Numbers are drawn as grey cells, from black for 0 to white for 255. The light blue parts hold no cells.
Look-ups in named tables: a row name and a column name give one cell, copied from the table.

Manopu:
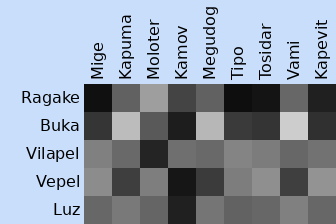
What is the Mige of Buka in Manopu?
53
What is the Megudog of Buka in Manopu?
183
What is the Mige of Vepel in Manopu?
140
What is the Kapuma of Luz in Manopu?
121
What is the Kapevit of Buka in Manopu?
48
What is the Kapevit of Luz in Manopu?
103
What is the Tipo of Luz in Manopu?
98
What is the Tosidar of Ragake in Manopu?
20
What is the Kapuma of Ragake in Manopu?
97
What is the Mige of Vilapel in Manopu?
128
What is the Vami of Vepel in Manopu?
63
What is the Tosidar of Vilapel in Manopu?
124
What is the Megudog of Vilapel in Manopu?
105
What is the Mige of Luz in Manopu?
103
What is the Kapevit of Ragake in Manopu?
32
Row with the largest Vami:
Buka

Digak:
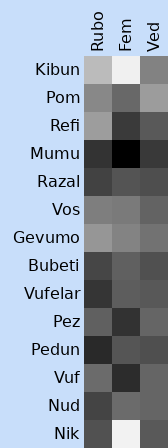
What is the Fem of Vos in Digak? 122
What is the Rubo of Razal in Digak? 66
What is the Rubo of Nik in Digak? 81
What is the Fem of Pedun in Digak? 85
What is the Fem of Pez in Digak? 50
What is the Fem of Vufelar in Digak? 93
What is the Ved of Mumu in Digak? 57
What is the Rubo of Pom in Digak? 136
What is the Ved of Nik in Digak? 89
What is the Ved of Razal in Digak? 78
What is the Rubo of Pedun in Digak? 41
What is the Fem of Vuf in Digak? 44
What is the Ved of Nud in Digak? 101
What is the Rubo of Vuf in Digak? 107
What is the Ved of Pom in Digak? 156
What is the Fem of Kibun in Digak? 240
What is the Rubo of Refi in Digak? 157
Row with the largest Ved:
Pom

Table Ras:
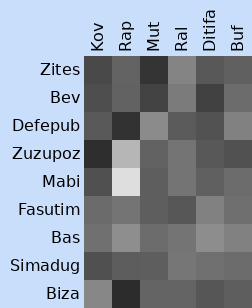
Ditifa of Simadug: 112
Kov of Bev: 78
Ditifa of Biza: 86
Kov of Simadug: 80
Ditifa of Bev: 65
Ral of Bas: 116
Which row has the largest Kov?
Biza

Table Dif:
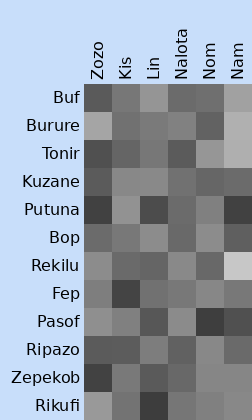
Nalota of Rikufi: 118
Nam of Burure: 176
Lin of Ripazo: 125
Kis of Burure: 113
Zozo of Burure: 165
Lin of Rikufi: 61
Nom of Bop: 140
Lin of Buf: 149

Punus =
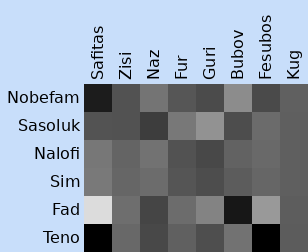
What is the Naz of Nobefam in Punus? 116
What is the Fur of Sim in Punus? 85
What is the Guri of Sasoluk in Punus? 146
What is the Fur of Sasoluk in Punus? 120
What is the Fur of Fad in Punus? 108
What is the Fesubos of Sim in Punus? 102
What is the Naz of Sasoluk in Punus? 61
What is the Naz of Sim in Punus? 108
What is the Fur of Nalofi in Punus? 82
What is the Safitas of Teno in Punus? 0
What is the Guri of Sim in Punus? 77
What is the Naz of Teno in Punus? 72
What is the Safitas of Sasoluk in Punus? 83
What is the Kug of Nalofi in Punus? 95
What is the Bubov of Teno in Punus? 114
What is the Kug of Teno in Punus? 92
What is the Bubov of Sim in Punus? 92
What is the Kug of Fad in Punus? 93
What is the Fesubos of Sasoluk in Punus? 107
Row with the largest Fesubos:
Fad

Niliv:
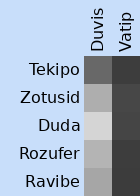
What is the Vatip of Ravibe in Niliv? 60
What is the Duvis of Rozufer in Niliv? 180
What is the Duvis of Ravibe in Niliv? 166
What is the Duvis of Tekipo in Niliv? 104
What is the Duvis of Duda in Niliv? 213
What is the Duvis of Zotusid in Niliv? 174
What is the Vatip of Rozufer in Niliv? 61
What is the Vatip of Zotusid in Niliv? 71
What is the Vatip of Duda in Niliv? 69
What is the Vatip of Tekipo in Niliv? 61

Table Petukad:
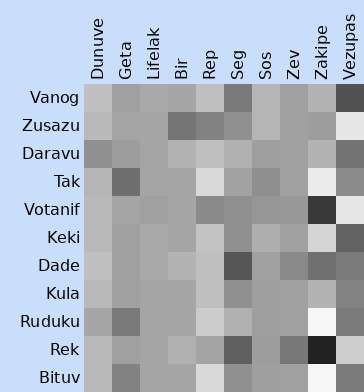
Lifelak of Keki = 169
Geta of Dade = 160
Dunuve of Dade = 192
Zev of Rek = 120
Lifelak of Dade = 169
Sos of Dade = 161
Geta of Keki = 160
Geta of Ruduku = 121
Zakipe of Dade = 112
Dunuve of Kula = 185
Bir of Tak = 166
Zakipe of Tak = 235

